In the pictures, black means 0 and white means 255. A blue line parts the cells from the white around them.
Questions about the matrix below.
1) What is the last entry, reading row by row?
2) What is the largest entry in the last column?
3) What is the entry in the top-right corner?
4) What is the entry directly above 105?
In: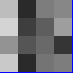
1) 125
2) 158
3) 135
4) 94

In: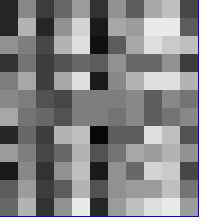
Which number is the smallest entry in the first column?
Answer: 26
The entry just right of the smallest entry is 92
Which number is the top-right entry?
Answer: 71
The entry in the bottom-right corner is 155
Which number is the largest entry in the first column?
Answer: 167
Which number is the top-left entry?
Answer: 38
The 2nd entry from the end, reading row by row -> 234
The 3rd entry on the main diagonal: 71
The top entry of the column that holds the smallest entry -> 50
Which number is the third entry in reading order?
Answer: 61
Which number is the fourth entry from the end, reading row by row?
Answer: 191
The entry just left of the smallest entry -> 191
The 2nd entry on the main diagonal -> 179
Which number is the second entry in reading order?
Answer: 136
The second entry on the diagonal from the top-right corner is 234
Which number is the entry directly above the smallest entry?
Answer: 126
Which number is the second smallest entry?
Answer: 16
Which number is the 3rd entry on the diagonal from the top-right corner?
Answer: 222
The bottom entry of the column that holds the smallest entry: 38
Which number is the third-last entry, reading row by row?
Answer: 222
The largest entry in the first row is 191

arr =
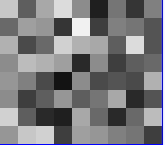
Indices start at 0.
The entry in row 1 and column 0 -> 105
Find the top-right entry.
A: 128
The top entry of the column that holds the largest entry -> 140
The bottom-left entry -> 150
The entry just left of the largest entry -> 53
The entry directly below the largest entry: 177
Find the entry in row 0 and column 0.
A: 199
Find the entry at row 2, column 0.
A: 177
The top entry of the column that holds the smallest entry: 220
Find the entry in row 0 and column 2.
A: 168
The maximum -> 241
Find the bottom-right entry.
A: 62
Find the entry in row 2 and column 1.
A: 74
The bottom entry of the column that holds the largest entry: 159
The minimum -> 19
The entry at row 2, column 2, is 105

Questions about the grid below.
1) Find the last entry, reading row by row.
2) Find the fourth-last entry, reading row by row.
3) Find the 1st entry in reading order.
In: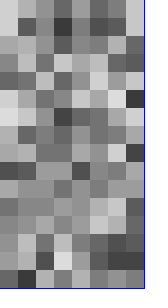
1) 125
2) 178
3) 208

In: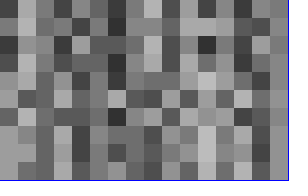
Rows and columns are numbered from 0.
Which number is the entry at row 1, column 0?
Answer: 122
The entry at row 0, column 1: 169
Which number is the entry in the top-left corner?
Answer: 68
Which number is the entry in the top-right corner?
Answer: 122
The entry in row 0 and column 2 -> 122
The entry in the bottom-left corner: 157
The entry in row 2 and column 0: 59
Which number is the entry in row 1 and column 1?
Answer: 179
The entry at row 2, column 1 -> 146
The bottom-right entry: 146

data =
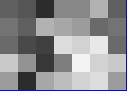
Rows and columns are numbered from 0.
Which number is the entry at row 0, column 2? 44
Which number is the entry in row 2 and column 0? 106
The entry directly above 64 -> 178
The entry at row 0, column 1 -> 85
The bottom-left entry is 156
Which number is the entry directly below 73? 147
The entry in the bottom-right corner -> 156
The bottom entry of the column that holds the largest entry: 210
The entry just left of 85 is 95
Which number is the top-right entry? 95
